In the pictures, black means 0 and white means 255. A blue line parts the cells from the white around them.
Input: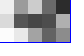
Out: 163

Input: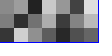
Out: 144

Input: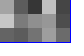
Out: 115

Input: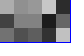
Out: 94

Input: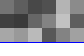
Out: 186

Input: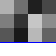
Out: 184

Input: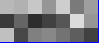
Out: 128

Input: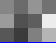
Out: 128

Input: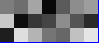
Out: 180

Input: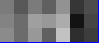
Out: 152
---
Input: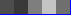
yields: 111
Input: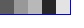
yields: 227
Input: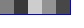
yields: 71
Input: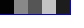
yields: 29
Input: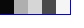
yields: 245
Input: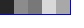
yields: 168
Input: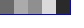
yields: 42
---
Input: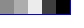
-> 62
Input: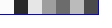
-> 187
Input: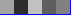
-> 95
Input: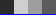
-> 157
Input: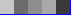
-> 169
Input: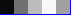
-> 248
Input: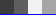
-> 242
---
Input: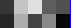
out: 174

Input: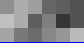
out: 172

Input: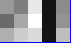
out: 167

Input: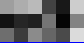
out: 38

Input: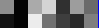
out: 3

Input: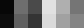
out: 96

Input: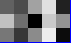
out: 111

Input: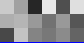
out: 181

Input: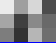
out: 63
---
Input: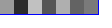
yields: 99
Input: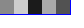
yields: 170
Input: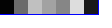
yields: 221
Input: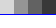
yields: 98
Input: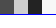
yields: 35
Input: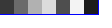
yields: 243
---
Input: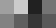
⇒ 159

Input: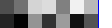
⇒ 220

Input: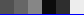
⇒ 134

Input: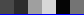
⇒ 159

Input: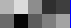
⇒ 181

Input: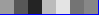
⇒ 187

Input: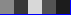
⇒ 137
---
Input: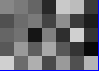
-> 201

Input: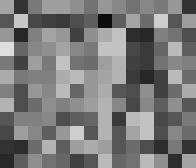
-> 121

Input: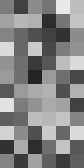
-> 117

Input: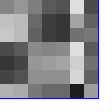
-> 82

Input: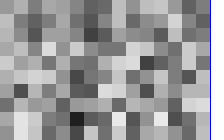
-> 153

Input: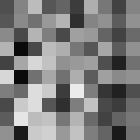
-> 119
